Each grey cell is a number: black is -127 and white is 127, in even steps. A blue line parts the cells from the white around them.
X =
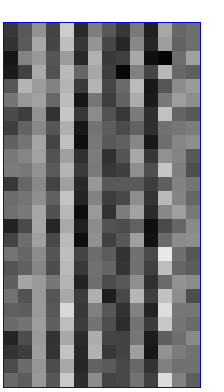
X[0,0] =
-70
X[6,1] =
-65
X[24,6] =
-28
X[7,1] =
-28
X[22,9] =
-9
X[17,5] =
-71
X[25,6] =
12
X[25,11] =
92
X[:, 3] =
[-59, -58, -42, -45, 2, -23, -77, -42, -59, -45, -37, -60, -31, -46, -89, -55, -42, -50, -9, -42, -39, -33, -76, -75, -51, -40]
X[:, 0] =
[-70, -76, -105, -100, -41, -10, -52, -64, -30, -6, -4, -71, -18, -15, -92, -59, -11, -43, -33, -14, -31, -20, -90, -76, -51, -23]
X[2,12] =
-17
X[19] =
[-14, -44, 25, -42, 41, -67, 47, -97, -56, 54, -65, 66, 13, -49]
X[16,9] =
-14
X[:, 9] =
[-5, 8, 40, 1, 59, 44, -4, -28, 7, 40, 15, -36, 14, 34, -29, 31, -14, -14, 15, 54, 2, -12, -9, 30, -23, -13]
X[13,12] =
31
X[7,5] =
-104
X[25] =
[-23, -35, 24, -40, 73, -82, 12, -59, -55, -13, -63, 92, 1, -33]
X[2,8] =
-63
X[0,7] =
-39
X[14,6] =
12
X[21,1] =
-12
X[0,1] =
-39
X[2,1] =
3
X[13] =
[-15, -6, 37, -46, 55, -113, 26, -77, -2, 34, -84, 8, 31, -7]
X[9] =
[-6, 5, 33, -45, 32, -79, -3, -78, -42, 40, -72, 17, 3, -39]
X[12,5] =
-91
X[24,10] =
-76
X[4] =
[-41, 51, 27, 2, 52, -69, 52, -57, -21, 59, -103, -41, 12, 26]
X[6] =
[-52, -65, 17, -77, 70, -71, 11, -45, -71, -4, -81, 65, -27, -39]

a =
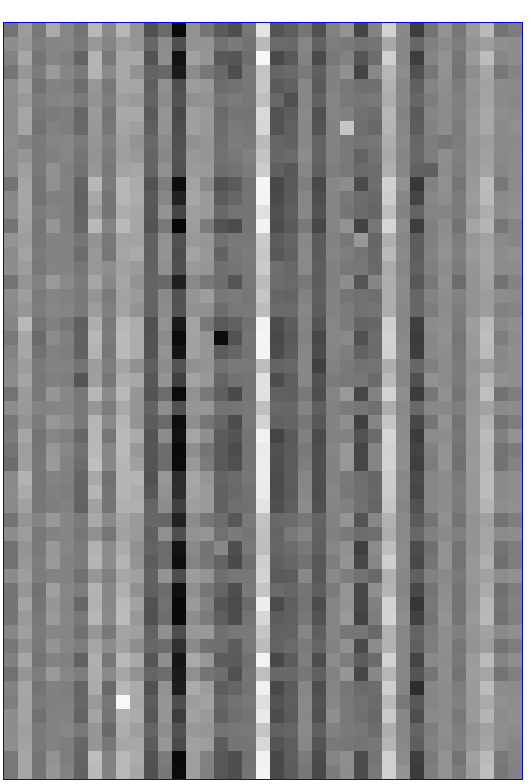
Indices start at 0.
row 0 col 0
-12
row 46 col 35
-11
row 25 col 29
-47
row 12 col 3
0
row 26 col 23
4
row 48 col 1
36
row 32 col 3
3
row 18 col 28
12
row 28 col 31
19
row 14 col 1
34
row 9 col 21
12
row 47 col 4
-1
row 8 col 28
9
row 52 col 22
-52
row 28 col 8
53
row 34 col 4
1
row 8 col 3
5
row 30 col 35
-12
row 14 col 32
-13
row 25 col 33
23
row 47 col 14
28
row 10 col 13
27
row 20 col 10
-27
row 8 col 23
2
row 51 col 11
22
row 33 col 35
9
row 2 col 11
14
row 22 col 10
-45
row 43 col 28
6
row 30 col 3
23
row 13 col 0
9
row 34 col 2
-8
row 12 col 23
5
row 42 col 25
-61
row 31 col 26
4
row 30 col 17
-11
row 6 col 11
21
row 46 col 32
-12
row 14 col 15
-45

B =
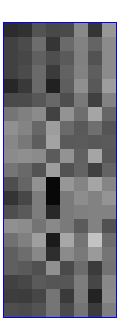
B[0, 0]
-83
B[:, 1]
[-78, -52, -56, -52, -70, -52, 0, 4, -7, 15, -22, -26, -56, -37, 12, 0, -18, -37, -56, -67, -52]
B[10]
[-10, -22, -44, 29, -45, -28, -63, -28]
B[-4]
[-32, -37, -47, 16, -53, -19, -68, -13]
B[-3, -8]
-62
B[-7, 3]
9
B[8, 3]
35
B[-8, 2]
-2
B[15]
[-14, 0, 31, -100, 39, -11, 67, -19]
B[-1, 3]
-10
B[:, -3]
[9, 2, 0, 2, 15, -6, -17, -38, -36, -30, -28, 4, 13, 0, -36, -11, -6, -19, -2, -4, -11]
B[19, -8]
-66
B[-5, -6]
8
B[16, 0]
-32
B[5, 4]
-49
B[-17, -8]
-88
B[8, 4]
-37
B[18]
[-62, -56, -37, -42, -41, -2, -57, 8]
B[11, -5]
-119
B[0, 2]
-44
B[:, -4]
[-53, -21, -37, -29, -33, -49, 19, -21, -37, 19, -45, 23, -5, -5, -5, 39, 11, -53, -41, -69, -53]
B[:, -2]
[-74, -27, -45, -33, -39, -63, 37, -16, -39, 37, -63, 37, 2, 2, 2, 67, 26, -68, -57, -92, -68]
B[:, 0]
[-83, -62, -62, -62, -88, -53, -10, 16, 7, 11, -10, -49, -75, -49, 16, -14, -32, -32, -62, -66, -49]
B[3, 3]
-68
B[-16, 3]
-23
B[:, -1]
[23, 11, 11, 11, 29, 2, -25, -43, -37, -40, -28, 5, 20, 2, -46, -19, -10, -13, 8, 11, -1]

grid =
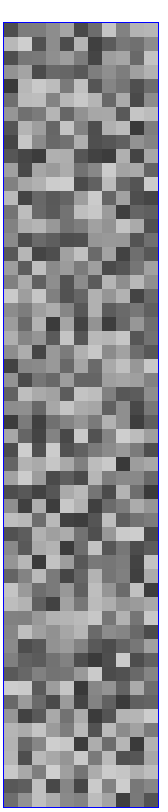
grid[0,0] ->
-49
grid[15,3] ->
-33
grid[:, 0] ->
[-49, 56, -49, 19, -70, -16, 22, -42, -58, -41, 32, 1, 58, -11, 2, 11, -39, 29, 0, 74, 12, 28, 47, 13, -61, 19, -30, 13, -67, 39, -50, -26, 34, -50, 15, 63, -46, 9, 21, -27, 68, 61, 1, 6, 10, 0, -38, 77, -23, 22, 53, 51, 54, 73, -39, -17]
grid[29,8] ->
78
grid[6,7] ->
40
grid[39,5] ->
-25
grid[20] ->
[12, -2, 31, 45, 6, -40, 49, -35, -21, -8, -32]
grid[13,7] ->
27
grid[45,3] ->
-13
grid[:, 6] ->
[-18, -63, -58, -1, -42, 53, 39, -49, -48, -61, 8, -30, 75, 71, 33, 22, -21, 31, -36, 49, 49, 19, 57, 71, -21, -26, 61, 38, -5, -45, -4, 60, 54, -10, -63, -42, -48, 67, -6, 51, 62, 59, 71, -21, -38, -69, 74, 7, 3, -68, -45, 45, -5, 44, 74, 60]
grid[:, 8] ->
[2, -7, 38, -2, -10, 43, -38, 60, -31, 48, 35, -22, 34, -64, 68, 24, -61, -42, 14, 50, -21, -23, 70, 34, 64, 37, -40, 15, 15, 78, 25, -70, 9, 51, -2, -33, 74, -8, -2, 0, -20, 19, 50, 5, -28, 75, -46, -28, -68, 52, 11, 54, -46, 69, 77, -64]
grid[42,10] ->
72
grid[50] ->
[53, 43, 68, 27, -2, 57, -45, 58, 11, 34, -5]
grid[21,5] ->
-60
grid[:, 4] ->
[36, -51, 30, -25, -5, 55, -25, 68, -14, 46, 44, 78, -27, -12, -13, -49, 33, 28, -44, -45, 6, 37, 68, -4, -23, 28, -35, 69, 4, -55, -46, 41, -33, 42, 72, -62, 44, -68, 29, -58, 24, 34, 52, 38, 28, 2, -9, 70, 27, -13, -2, 71, 21, 31, 6, 10]
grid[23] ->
[13, 45, -58, 25, -4, 48, 71, 11, 34, -18, -40]
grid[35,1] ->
56
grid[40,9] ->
65
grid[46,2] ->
1
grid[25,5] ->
-26
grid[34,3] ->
-66
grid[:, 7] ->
[69, -36, 30, 15, 5, -23, 40, 48, -41, -67, 75, 60, -26, 27, 19, 25, 35, -53, 53, 21, -35, -66, 53, 11, 41, 31, 0, -31, 50, 5, 11, 73, -1, -52, -20, 62, 24, -41, -9, -10, 21, 46, -9, 12, -51, -49, -52, 20, -30, -43, 58, -19, 58, 75, 2, 36]
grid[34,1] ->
-63
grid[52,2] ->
57
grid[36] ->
[-46, -34, 49, 31, 44, -13, -48, 24, 74, 77, -55]
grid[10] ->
[32, -54, 38, 26, 44, -13, 8, 75, 35, 41, -28]
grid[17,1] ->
-35
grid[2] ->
[-49, -8, -6, 15, 30, -3, -58, 30, 38, -22, 67]
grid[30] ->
[-50, 78, -47, 76, -46, -30, -4, 11, 25, -4, -49]
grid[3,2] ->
-52
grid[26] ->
[-30, 62, 42, 34, -35, 67, 61, 0, -40, -35, 14]
